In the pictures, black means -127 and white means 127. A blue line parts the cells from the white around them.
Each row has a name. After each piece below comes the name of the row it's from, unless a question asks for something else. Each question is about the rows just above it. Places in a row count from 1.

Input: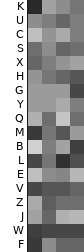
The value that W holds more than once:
[-56]
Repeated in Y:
[27]
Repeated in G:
[27]
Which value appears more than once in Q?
[-17]
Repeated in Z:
[-17]
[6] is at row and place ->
E, 3
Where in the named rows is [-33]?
Z, 2

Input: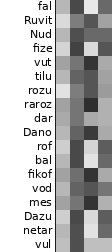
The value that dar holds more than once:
[42]
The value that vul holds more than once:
[63]
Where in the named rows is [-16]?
fikof, 2
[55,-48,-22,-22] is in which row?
Nud

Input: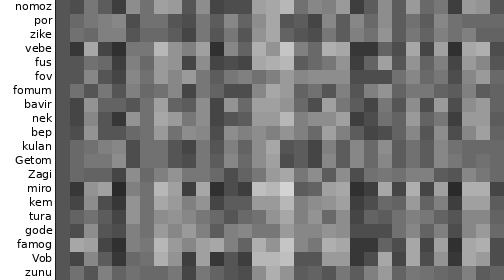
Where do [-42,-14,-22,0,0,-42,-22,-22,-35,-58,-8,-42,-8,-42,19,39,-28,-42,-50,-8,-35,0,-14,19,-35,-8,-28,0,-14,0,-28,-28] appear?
zike
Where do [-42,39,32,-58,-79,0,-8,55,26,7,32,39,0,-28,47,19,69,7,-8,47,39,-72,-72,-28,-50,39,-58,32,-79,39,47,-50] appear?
famog

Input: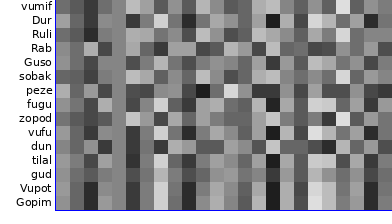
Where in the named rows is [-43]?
dun, 15
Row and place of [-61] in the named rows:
sobak, 3
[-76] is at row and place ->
tilal, 6

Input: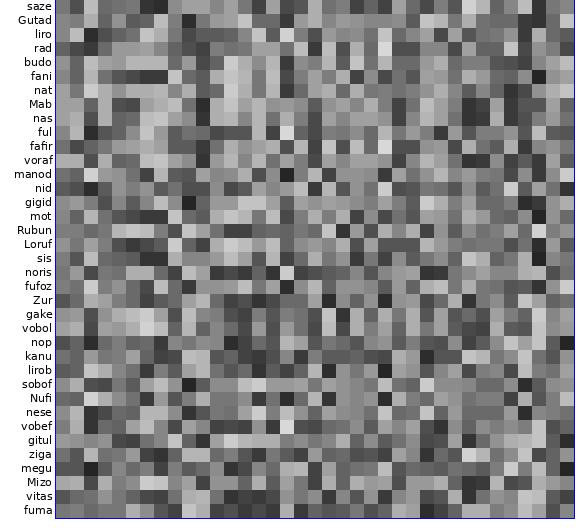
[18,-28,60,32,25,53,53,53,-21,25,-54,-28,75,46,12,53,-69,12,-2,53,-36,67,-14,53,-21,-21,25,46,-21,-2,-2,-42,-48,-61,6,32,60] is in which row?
budo
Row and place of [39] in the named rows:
Mizo, 1
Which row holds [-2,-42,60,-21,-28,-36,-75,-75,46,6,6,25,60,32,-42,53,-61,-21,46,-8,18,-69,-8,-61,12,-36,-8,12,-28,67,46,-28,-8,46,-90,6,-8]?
sis

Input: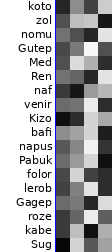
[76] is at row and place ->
koto, 4
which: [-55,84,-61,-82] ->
folor
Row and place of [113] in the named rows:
napus, 3
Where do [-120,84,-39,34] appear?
Sug
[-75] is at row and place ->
napus, 4

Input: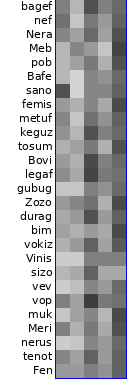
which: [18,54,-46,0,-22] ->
keguz
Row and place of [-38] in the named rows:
vokiz, 5
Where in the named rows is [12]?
legaf, 1
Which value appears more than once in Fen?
[26]
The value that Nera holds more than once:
[33]
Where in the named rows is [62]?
vev, 2
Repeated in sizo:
[41]

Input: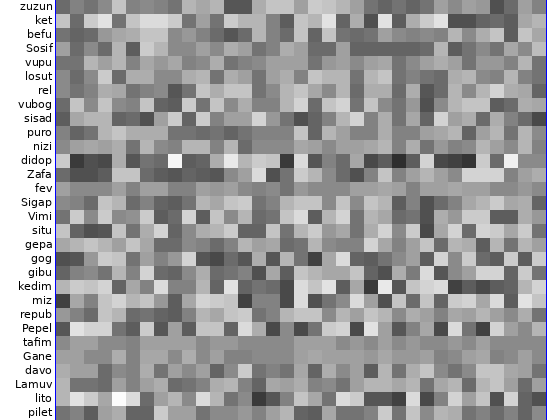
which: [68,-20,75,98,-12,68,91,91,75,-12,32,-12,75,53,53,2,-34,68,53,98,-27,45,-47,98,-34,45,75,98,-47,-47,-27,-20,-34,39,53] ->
ket
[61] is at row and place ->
Sosif, 35
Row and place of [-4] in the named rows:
gibu, 26
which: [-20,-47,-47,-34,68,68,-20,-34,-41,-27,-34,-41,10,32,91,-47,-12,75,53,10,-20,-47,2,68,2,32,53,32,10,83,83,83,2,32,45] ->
Zafa
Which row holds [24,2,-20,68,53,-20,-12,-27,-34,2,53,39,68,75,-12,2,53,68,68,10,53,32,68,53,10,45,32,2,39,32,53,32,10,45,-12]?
repub
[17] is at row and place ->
Vimi, 6

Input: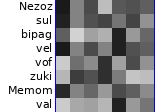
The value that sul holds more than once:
[-59]
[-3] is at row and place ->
zuki, 5
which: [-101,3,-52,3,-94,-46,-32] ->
vel
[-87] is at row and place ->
Memom, 1
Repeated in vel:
[3]
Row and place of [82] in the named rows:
bipag, 2
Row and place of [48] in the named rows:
bipag, 4

